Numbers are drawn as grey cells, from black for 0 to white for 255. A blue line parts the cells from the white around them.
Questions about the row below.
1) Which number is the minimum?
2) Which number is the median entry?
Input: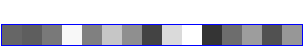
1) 52
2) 128

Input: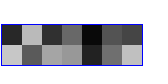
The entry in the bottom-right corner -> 192
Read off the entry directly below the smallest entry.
34
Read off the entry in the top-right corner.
69
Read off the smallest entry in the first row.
9

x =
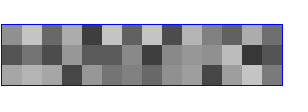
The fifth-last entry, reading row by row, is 158
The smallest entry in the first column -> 84
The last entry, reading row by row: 122
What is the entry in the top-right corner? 110
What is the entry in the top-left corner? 144
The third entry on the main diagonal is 166
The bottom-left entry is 166
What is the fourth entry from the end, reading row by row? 70

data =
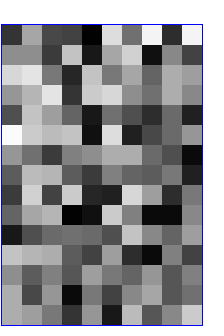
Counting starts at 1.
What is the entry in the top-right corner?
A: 244
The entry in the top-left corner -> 52
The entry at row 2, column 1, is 142
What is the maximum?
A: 251
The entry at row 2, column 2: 142
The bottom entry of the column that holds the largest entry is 173
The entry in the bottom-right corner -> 203
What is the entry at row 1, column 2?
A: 166
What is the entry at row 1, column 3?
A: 72
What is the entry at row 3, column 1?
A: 215
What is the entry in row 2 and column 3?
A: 59
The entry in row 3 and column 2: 228
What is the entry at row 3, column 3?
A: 120
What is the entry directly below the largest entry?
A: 150
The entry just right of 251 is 203

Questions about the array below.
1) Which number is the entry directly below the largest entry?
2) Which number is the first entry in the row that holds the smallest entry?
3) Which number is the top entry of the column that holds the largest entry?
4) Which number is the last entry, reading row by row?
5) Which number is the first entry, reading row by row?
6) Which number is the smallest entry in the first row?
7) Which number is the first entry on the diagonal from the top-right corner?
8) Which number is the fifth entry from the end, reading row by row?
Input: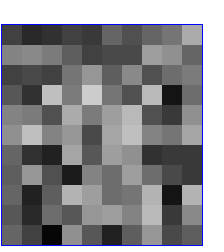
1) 123
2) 101
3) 57
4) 94
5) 65
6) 41
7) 171
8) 33
